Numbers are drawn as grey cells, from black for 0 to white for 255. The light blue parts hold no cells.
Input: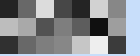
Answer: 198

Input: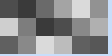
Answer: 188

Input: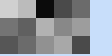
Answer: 145

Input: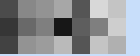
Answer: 85

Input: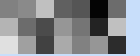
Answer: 129

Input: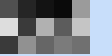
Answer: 102

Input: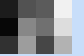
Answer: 157

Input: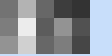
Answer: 103
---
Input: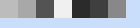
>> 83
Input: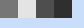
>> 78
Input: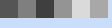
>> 63
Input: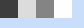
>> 132
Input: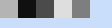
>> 75
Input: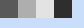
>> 227
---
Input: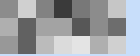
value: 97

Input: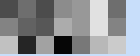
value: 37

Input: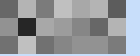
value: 192

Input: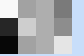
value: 162

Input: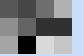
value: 2

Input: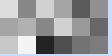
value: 244
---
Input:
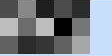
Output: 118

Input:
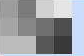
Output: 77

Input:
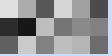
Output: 129

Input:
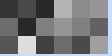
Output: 98

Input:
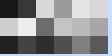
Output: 167

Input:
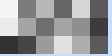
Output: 60

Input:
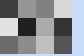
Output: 52

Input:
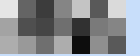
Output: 133
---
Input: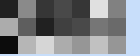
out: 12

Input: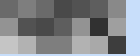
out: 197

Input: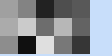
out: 141

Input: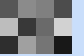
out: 46

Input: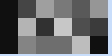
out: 16

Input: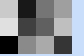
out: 0
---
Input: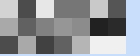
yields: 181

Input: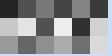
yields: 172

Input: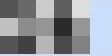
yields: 182

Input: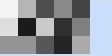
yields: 87

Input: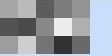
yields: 116

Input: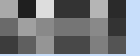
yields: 72

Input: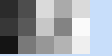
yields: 151

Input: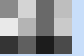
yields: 95

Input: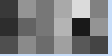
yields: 160
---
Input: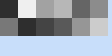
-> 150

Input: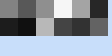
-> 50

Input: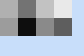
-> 138

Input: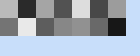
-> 105

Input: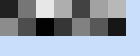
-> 88

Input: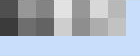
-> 173
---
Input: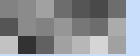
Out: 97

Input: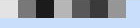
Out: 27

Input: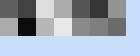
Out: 182

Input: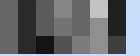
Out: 20

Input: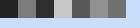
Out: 47

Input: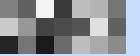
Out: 26

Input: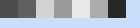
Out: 210
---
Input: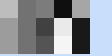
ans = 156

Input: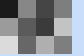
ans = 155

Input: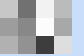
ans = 157

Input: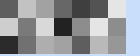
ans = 206

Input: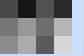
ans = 119

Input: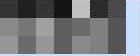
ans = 138

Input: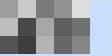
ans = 189

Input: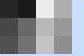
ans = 71

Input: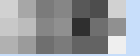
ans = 200

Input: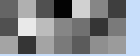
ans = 80
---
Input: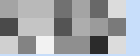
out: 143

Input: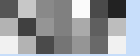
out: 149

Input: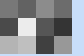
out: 191

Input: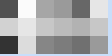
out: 124

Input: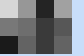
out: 99

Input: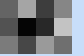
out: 71
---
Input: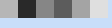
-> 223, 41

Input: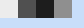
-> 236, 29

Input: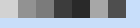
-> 210, 41

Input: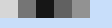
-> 214, 22

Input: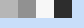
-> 247, 45

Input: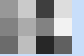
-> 242, 39

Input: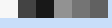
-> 247, 24
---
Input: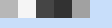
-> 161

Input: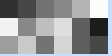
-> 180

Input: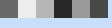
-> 154

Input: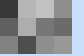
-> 96

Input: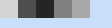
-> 168

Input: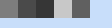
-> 96

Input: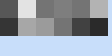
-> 116

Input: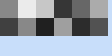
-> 103
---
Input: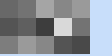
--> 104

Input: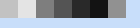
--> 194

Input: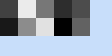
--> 65

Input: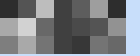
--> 45

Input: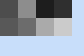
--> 77

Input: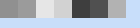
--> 144

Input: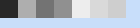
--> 40

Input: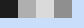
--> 29

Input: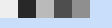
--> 238

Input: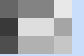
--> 102
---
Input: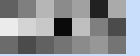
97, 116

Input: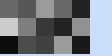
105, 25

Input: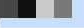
71, 121

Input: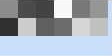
140, 192

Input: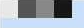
232, 23

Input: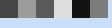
70, 124

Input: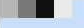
182, 234

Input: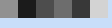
145, 211

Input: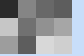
43, 207
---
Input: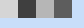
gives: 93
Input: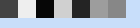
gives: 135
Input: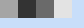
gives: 227
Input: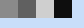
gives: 14
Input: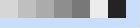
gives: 35
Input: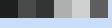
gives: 94
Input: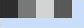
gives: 89
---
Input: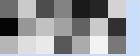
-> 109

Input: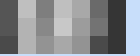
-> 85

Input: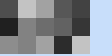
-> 78

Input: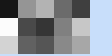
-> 22

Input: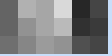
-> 100

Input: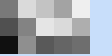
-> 121

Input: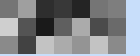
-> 117

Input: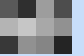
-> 89
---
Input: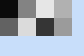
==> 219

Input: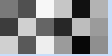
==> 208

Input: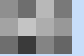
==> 196

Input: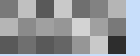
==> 139

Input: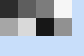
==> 217

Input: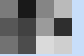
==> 65

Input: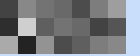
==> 207

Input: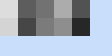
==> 70

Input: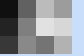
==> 127

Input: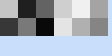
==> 121
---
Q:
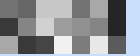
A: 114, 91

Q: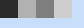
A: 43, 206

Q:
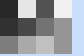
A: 40, 149

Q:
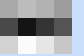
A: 168, 199

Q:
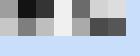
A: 158, 86

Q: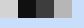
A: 211, 182

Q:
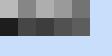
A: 186, 93
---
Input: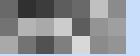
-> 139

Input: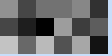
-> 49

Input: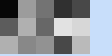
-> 72

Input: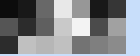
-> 54

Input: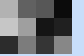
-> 11

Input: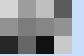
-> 90

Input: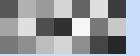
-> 60

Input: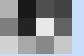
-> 67
